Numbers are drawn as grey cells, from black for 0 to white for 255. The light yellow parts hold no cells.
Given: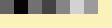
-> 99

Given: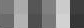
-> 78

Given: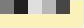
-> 123

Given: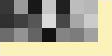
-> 32

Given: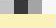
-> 196

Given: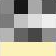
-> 85
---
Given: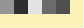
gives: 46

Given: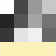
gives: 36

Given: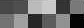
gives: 4

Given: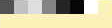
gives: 7

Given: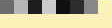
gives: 16

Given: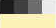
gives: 29
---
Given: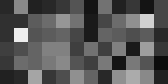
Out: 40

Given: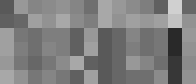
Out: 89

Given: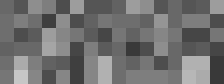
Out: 104

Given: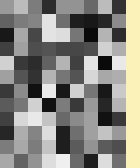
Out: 153

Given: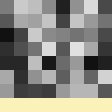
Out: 123

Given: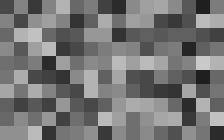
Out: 72

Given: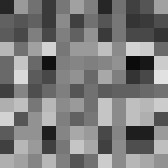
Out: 38

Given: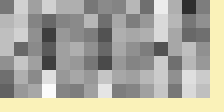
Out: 119
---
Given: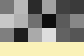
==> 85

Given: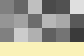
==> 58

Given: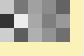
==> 111

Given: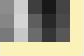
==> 87

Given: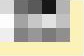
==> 143

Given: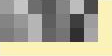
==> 165

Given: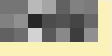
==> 144

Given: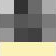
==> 136

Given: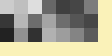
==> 91

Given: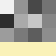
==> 141
